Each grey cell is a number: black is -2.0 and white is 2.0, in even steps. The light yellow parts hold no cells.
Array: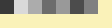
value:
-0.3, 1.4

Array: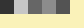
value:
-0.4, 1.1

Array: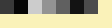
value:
0.3, 1.2

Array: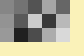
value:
1.2, 1.4

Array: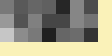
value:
-0.9, 1.1

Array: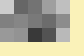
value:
-0.1, 1.2
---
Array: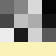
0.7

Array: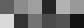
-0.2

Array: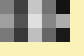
1.5

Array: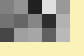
0.1

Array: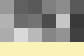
-0.2

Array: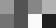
1.9

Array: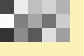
0.6
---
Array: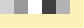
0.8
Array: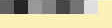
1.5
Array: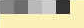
-1.2
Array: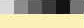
-0.2
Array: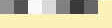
-0.4
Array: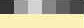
-0.9
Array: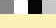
1.1
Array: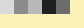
-0.3
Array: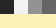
-0.4
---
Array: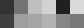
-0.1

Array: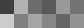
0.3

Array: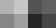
-0.9

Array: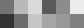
0.0

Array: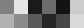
1.4

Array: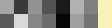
-0.2

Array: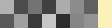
0.3

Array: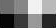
-1.4

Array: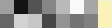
0.0
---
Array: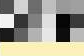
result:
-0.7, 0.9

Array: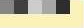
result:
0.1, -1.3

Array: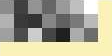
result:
0.2, -0.3

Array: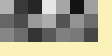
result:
0.8, -0.9

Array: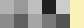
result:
0.8, -0.7

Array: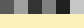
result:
-0.6, 1.1

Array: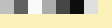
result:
1.0, 1.5

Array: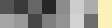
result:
-0.7, -0.3
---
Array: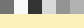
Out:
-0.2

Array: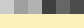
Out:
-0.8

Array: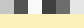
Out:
-0.7

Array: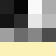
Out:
-1.7

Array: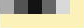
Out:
-0.7

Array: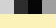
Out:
-1.3

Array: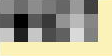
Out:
-1.5

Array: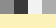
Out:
0.2

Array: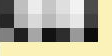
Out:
-1.7
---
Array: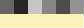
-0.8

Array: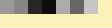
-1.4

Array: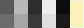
-1.6

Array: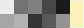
-1.2

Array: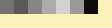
-0.6

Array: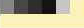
-1.3

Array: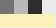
-0.2

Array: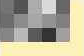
-0.7

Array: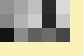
-1.4

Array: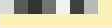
-1.0
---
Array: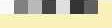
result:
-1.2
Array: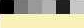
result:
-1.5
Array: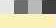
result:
0.9
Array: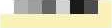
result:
-1.6
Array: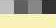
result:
0.1
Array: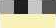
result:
1.1
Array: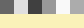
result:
1.9
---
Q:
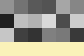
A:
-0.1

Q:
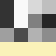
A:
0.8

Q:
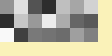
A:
0.5

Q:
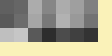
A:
-1.0

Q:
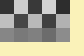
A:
-0.3

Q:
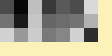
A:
1.3

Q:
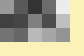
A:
0.6

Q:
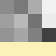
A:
0.0

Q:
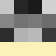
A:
0.9

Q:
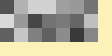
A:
-1.1
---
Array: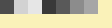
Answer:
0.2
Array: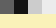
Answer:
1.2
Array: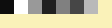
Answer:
-0.9
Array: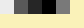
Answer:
-2.0
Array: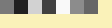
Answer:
0.2
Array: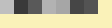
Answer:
-0.9
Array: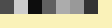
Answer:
0.4
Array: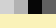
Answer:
-1.9
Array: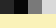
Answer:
-0.1
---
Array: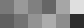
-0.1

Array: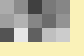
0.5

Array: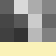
-0.9

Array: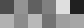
-0.8

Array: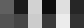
-0.5

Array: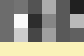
-0.3

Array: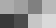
0.7
